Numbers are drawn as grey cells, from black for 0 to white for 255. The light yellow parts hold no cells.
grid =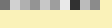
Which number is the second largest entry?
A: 209
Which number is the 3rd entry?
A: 176

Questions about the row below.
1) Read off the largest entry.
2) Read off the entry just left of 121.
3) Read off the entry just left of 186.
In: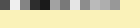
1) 239
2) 162
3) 141

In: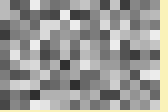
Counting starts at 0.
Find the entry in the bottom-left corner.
71
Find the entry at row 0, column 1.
83
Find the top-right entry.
147
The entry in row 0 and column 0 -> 186
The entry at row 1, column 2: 83
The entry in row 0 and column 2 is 104
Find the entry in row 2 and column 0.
93
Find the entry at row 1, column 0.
186
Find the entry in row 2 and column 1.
135
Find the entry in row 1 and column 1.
167
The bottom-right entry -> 206

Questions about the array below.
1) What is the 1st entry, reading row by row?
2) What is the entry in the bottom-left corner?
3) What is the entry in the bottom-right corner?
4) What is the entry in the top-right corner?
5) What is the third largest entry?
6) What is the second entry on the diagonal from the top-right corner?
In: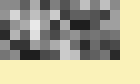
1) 138
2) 117
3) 41
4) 138
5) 213
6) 62

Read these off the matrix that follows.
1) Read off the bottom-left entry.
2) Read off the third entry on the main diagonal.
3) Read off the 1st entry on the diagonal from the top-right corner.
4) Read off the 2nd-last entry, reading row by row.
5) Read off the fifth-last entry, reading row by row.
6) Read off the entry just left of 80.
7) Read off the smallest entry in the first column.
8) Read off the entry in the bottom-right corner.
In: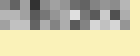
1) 161
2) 193
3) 182
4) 214
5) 131
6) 203
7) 140
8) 149

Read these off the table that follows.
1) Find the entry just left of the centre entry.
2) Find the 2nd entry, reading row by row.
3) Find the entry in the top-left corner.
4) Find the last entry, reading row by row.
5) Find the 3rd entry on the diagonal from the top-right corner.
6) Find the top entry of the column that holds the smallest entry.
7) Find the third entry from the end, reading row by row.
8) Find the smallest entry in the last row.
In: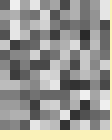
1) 72
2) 239
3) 92
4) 200
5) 102
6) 114
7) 218
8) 50

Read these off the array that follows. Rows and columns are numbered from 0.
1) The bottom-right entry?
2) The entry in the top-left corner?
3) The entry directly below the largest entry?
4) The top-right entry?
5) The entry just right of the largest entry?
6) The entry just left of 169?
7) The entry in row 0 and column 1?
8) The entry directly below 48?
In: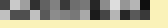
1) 57
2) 69
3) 181
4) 15
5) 150
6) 120
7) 201
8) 192

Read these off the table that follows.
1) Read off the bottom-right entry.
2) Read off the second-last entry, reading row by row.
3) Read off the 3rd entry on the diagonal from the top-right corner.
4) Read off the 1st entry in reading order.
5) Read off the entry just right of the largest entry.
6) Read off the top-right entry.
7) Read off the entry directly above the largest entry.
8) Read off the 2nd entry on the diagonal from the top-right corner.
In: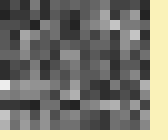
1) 134
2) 89
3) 122
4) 46
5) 134
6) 46
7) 46
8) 155

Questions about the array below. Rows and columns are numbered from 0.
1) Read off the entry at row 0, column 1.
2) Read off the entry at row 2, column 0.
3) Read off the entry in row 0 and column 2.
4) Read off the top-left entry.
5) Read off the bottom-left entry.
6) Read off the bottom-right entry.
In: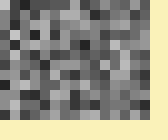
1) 67
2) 130
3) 36
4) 196
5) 55
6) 97

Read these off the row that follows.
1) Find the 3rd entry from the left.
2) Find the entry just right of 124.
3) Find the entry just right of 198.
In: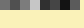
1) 124
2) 198
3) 48

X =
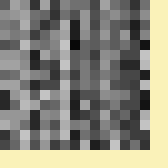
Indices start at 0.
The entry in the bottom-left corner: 71
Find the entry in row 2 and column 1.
112
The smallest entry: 8
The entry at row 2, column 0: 122
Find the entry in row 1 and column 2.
162
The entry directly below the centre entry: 92
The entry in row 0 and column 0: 92
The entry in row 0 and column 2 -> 141
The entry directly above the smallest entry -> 30
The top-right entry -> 112
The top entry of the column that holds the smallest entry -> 112
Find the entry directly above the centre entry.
92
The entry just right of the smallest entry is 102
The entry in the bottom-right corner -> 51
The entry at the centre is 61
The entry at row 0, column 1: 162
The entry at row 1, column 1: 150
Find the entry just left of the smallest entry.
195
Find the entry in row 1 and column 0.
141
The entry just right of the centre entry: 122
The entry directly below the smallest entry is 92
